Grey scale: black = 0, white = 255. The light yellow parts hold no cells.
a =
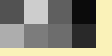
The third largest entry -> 124
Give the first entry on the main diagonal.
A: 82
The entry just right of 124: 109

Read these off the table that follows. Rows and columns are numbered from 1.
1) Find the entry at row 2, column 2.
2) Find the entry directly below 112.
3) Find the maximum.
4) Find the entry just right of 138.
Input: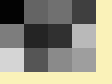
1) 36
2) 48
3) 213
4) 158

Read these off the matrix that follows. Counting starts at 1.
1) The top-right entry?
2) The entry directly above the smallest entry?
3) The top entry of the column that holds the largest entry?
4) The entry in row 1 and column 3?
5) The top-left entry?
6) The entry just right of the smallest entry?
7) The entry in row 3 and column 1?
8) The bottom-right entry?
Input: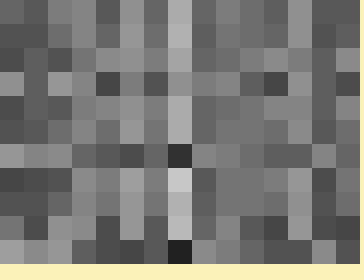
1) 88
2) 185
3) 171
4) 124
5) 101
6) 138
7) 76
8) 82

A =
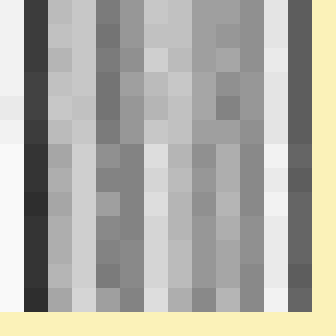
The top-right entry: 93
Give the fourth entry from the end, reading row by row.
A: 181
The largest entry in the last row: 249
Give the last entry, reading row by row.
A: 101
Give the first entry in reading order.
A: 242
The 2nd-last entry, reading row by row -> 242
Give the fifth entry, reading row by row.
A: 123
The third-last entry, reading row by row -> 137
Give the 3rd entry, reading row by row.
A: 187
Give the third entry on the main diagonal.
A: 181
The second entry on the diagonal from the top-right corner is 228
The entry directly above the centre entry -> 199
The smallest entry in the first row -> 60
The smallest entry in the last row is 46
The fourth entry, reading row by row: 199
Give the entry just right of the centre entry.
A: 181
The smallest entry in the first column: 234
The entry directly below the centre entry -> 213

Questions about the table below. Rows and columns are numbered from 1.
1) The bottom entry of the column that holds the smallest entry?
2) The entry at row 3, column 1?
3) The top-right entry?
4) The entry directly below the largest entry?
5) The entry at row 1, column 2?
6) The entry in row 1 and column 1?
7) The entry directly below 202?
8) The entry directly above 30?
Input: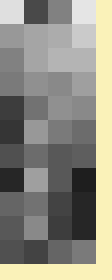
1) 122
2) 129
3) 229
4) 202
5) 73
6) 223
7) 180
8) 94

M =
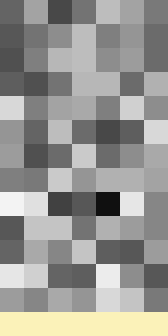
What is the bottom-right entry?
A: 121
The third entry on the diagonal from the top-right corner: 141
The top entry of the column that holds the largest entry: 100
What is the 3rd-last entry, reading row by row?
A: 216
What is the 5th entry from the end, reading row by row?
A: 169
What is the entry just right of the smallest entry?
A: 230
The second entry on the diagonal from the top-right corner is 149
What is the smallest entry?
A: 16
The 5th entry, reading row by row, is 189
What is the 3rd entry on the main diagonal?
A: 183
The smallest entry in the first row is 72
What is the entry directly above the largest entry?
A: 127
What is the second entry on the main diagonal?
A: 115
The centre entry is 202
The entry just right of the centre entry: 107
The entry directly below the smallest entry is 177
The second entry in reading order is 163
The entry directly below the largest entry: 87
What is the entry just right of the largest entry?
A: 224
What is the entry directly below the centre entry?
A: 149
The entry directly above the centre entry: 107
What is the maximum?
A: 243
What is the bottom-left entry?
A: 156
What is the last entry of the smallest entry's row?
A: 134
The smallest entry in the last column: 87
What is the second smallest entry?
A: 65
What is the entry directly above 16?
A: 177

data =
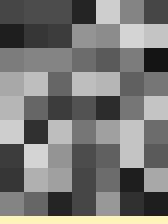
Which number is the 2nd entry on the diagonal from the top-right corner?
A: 210
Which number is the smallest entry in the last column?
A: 22
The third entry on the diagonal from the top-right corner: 90
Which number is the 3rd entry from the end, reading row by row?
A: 153
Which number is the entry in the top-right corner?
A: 69
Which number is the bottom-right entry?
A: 30
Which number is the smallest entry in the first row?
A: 36
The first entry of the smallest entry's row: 124
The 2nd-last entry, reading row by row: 49
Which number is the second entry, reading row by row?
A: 77
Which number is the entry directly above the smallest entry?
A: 196
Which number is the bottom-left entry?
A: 131
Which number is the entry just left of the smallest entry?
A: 124
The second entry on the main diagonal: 55
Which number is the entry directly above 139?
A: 204
